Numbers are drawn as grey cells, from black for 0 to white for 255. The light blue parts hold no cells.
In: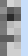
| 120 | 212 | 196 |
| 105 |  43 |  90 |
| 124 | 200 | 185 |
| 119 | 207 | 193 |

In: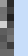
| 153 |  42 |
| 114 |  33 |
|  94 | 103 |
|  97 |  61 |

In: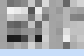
| 164 | 115 | 126 | 138 | 200 | 120 | 218 | 163 | 168 | 102 | 193 | 211 |
| 162 | 204 | 187 | 186 | 121 | 200 | 119 | 163 | 165 | 181 | 131 | 128 |
| 163 | 131 | 124 | 143 | 147 | 126 | 194 | 165 | 151 | 221 | 193 | 192 |
| 163 | 153 | 174 | 160 | 211 | 164 | 196 | 164 | 163 | 109 | 171 | 183 |

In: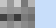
| 197 | 153 | 204 | 121 | 180 |
|  66 | 107 |  59 | 122 | 110 |

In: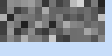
|  64 | 143 | 137 | 149 | 157 | 124 |  53 | 116 |  67 |  88 | 187 | 212 |  64 | 123 |  35 |
| 176 |  39 | 128 | 120 | 116 |  99 | 126 | 102 | 129 |  78 |  97 |  79 | 111 |  89 | 191 |
|  63 | 151 |  53 |  94 | 139 |  76 |  56 | 110 |  90 | 124 | 110 | 112 | 165 | 137 | 104 |

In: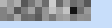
| 180 | 150 | 173 |  87 | 119 | 157 | 108 | 205 | 105 | 157 | 108 | 124 |  87 |
| 130 | 120 | 165 | 107 | 112 |  91 | 149 | 121 | 155 | 162 | 122 | 144 | 141 |

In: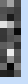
| 112 | 163 |  74 |
|  86 |  27 |  63 |
|  55 |  87 |   9 |
|  93 | 105 |  44 |
|  58 | 142 |  79 |
|  35 |  30 |  86 |

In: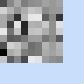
|  78 | 136 | 169 | 126 | 142 | 146 | 162 | 153 | 161 |
| 169 | 137 |  48 | 184 | 231 | 233 |  96 | 137 |  52 |
| 231 | 114 | 194 |  41 | 193 | 197 | 173 | 145 | 204 |
|  82 | 209 | 196 | 159 | 110 | 122 | 180 | 158 | 182 |
| 197 |  94 | 134 |  74 | 233 | 226 | 155 | 142 | 137 |

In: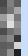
|  73 | 127 |  93 |
| 158 | 202 | 119 |
|  76 | 112 | 132 |
|  92 |  98 | 212 |
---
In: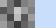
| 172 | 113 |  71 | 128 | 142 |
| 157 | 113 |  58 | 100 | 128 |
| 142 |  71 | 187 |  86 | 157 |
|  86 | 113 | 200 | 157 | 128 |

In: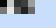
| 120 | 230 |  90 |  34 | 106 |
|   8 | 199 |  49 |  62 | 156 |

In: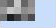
| 153 | 198 | 184 | 141 | 153 |
| 126 | 101 | 198 | 101 | 141 |
| 114 |  31 |  62 | 114 |  75 |

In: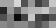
| 166 | 166 | 214 |  81 | 152 |  65 |  97 | 198 |
| 138 | 125 | 138 | 138 | 110 |  81 | 110 | 166 |
|  81 | 125 |  11 |  65 | 198 |  65 |  52 |  81 |
|  39 | 152 |  97 | 166 | 182 | 182 | 198 | 152 |

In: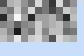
| 190 | 161 | 231 | 147 | 204 | 216 | 161 |  83 | 216 | 190 | 177 |
| 177 | 133 |  27 | 147 | 120 | 204 | 133 | 190 | 190 | 108 | 120 |
| 147 | 120 | 204 | 133 | 216 |  96 | 120 |  68 | 108 | 204 | 177 |
| 133 | 147 |  96 | 133 | 147 | 204 | 161 | 177 | 190 | 133 | 161 |
|  83 | 177 | 190 | 147 | 108 | 216 | 120 |  54 | 216 |  96 | 147 |
|  41 | 161 | 246 | 161 |  41 | 161 | 161 | 177 | 120 |  41 | 190 |

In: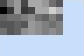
| 112 |  86 |  98 | 141 | 153 | 141 | 127 | 141 | 127 |
|  98 | 112 | 112 | 127 | 141 | 112 |  98 | 127 |  98 |
|  86 |  86 |  98 |  86 | 153 | 141 | 127 | 112 | 127 |
|  71 | 127 | 153 |  71 | 168 | 168 | 153 | 112 |  86 |
|   1 |  55 | 153 |  55 |  71 | 168 | 168 | 207 | 181 |

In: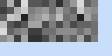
| 218 |  99 | 125 | 140 |  63 |  63 | 112 | 112 | 140 | 140 | 140 | 112 | 140 | 112 |
| 189 |  87 |  63 |  87 | 164 | 164 |  75 | 125 |  75 | 125 |  75 |  99 |  99 | 112 |
| 140 | 164 |  63 | 164 |  50 |  50 |  75 | 125 |  63 | 125 |  99 | 164 |  75 | 125 |
|  99 | 202 | 189 |  35 | 140 | 152 | 176 | 140 | 189 | 112 | 125 |  35 | 164 | 125 |
|  87 | 176 |  63 | 218 |  87 |  87 |  75 | 112 |  50 | 112 | 152 | 218 |  99 | 125 |
|  63 |  87 | 176 | 202 | 125 | 140 | 152 | 112 | 164 | 125 |  99 | 202 | 152 | 140 |

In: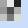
| 194 | 123 | 218 |
| 165 | 233 |  36 |
| 149 |  77 | 178 |

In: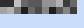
| 163 | 178 | 119 |  30 | 104 |  74 | 133 |  30 |  89 | 133 |  60 |
|  46 |  46 | 192 | 104 |  89 |  89 | 147 | 147 | 178 |  60 | 104 |
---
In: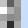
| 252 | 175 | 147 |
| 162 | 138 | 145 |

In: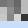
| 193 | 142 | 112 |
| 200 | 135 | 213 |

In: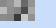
| 187 | 143 | 132 |
| 139 | 135 |  58 |

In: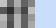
|  87 |  46 | 138 |
| 184 |  90 | 178 |

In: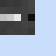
|  67 |  64 |  62 |
| 191 | 201 | 230 |

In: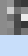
| 139 | 207 | 115 |
| 139 | 115 |  74 |

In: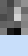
|  94 |  86 | 186 |
|  74 |  87 | 210 |
